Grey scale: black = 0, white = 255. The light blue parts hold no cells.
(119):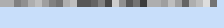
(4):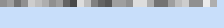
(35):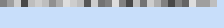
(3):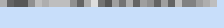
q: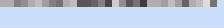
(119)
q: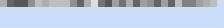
(3)

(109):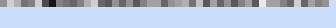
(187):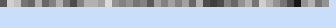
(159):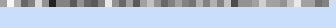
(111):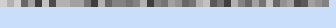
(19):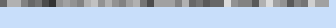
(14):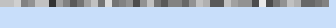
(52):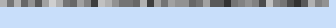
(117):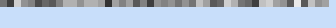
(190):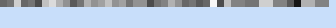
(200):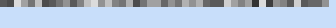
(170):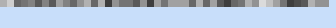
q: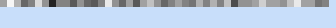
(159)
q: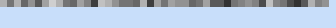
(52)
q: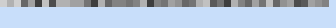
(111)
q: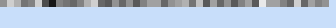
(109)

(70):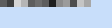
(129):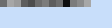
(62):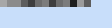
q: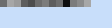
(129)
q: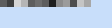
(70)
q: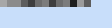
(62)

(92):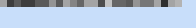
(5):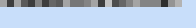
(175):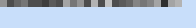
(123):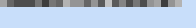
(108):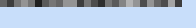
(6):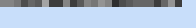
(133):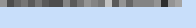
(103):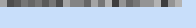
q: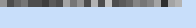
(175)
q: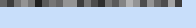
(108)

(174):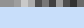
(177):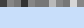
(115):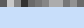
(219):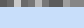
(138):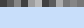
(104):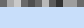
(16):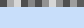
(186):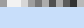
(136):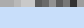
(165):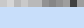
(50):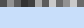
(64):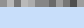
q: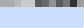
(136)
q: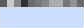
(115)

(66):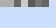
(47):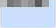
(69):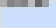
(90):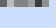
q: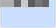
(66)
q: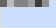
(90)
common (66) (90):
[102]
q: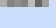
(69)
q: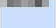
(47)

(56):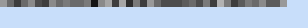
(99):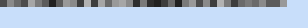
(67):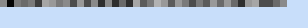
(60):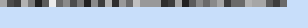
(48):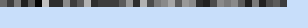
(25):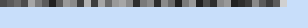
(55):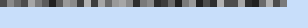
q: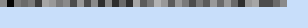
(67)
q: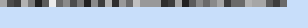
(60)
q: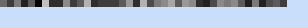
(48)
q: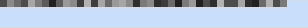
(55)
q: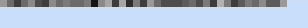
(56)

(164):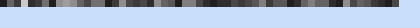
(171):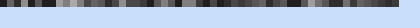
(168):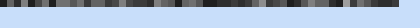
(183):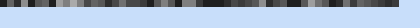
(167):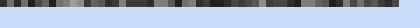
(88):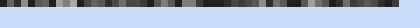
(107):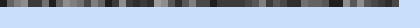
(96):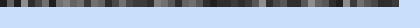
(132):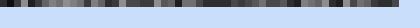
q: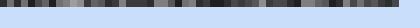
(167)
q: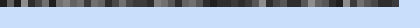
(96)
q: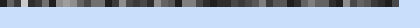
(164)
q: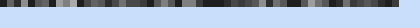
(88)

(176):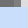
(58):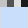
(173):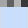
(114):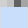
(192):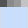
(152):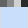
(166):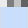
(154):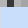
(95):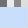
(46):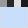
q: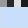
(46)
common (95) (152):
[138]
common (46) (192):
[153]
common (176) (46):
[222]
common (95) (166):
[235]
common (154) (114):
[165]

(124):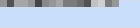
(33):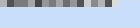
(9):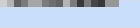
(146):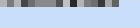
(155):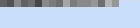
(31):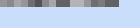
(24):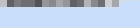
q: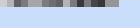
(9)
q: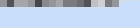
(124)
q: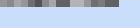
(31)
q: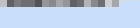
(24)
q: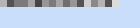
(33)

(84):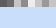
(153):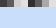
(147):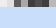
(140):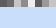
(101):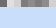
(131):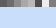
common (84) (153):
[93]
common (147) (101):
[224]

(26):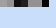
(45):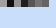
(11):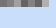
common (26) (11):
[160]
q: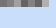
(11)
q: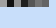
(45)

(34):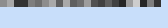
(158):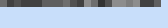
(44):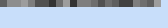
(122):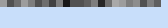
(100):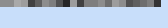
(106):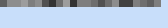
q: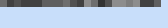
(158)
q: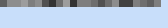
(106)
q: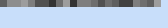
(44)

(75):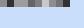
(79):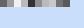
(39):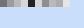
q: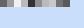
(79)
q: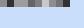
(75)
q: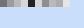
(39)

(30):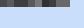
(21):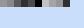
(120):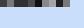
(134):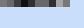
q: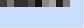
(120)

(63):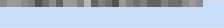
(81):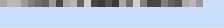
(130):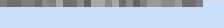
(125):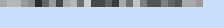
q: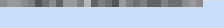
(63)
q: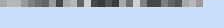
(81)

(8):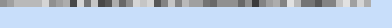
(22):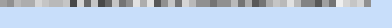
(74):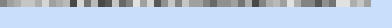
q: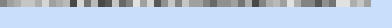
(74)
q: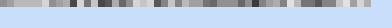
(8)

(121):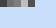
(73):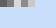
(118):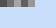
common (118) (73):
[96]
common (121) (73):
[125]

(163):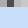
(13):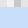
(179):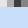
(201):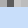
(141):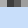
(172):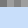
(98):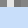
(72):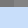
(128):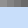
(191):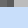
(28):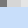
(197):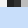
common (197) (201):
[188]
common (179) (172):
[132]
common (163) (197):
[188]
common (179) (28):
[229]
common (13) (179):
[229]
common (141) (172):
[158]

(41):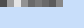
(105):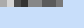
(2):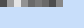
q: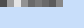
(41)
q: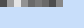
(2)

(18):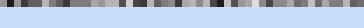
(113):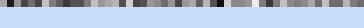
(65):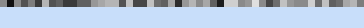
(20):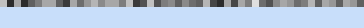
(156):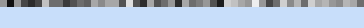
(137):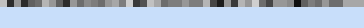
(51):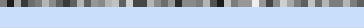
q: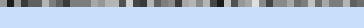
(18)
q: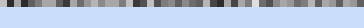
(20)
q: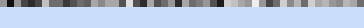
(156)

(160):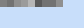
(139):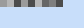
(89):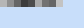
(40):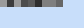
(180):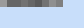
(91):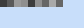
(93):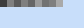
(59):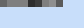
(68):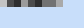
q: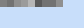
(160)
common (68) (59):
[46]

